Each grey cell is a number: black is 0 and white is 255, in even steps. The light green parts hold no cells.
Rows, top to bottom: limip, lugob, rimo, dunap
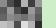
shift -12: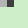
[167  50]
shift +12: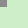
[151]
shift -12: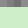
[127 114 101 127]
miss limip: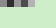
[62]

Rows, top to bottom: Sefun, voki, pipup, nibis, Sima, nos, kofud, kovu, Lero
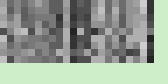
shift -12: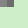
[120  96]
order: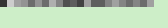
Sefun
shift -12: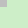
[179]
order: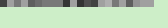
pipup
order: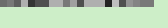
nos

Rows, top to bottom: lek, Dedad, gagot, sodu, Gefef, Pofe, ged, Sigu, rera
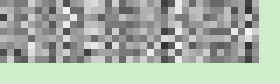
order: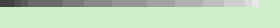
lek
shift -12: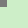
[110]
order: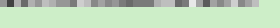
sodu

